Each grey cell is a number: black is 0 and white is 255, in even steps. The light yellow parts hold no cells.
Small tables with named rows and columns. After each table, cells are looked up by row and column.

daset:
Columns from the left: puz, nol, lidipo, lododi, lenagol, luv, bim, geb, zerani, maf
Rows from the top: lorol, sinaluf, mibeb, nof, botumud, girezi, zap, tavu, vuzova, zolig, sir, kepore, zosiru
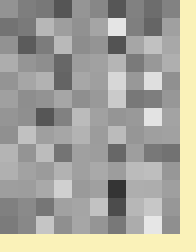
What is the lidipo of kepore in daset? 118
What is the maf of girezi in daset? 151
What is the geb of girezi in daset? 120
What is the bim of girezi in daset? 202
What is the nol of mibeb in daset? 91
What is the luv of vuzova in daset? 157
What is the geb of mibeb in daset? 166
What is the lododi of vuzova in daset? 116
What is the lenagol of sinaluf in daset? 145
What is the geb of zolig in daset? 187
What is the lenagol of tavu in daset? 179
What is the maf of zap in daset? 163
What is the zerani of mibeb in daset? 193
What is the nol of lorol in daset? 126
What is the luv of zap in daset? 161
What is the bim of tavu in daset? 187
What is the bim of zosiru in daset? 120
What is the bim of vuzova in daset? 103
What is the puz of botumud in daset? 148
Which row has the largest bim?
sinaluf

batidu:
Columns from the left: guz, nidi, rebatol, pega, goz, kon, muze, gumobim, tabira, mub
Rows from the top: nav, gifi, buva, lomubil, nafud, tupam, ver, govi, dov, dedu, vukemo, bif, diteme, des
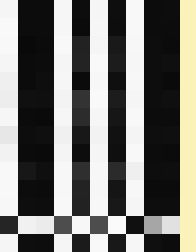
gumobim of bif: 245
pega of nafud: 246
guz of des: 245
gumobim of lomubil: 246
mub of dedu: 14
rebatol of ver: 10
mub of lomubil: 15
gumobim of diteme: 16
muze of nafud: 15

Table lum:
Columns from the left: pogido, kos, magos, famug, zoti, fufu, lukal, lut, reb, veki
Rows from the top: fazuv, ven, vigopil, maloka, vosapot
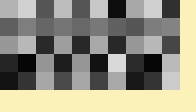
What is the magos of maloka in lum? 149
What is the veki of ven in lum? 131
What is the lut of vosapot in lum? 24
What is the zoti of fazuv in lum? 85
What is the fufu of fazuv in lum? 199
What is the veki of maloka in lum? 186
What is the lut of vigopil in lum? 152
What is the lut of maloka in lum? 42
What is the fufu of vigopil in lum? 169
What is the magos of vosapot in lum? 167

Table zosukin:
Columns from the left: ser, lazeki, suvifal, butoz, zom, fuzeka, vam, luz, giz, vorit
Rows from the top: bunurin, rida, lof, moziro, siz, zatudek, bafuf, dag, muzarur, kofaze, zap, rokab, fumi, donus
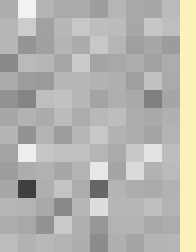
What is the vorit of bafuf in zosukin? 176
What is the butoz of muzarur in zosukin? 192
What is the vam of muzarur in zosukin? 171
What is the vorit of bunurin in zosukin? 186
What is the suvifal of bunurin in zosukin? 179
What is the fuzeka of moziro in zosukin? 164
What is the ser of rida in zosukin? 182
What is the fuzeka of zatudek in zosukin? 164

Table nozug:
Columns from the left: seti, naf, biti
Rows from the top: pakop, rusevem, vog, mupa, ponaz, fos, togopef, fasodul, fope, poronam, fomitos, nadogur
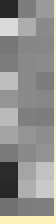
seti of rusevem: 218
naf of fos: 138
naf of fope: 138
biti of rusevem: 138
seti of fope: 122
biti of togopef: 125
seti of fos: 148
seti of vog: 119
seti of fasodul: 164
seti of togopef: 186
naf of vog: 134
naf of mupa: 137
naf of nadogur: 125
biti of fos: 135
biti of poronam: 193
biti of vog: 135
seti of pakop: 39
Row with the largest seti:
rusevem

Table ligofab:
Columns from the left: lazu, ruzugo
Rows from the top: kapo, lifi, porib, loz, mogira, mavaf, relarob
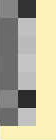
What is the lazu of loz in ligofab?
108
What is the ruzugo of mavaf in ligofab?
43
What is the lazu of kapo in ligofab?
132
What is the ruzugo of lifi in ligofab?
192
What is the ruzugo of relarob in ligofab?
193
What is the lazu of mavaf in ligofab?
133
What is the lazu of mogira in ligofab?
107

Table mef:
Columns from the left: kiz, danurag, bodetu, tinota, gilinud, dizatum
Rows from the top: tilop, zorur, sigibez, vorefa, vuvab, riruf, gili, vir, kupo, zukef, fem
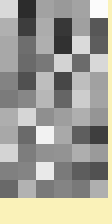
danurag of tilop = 44
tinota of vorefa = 211
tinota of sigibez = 49
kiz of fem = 105
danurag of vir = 106
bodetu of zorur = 172
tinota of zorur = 55
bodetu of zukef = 233
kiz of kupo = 212
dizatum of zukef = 81
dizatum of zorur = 87
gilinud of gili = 175
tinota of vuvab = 71
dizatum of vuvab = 161
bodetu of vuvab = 190
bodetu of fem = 121
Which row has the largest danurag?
gili

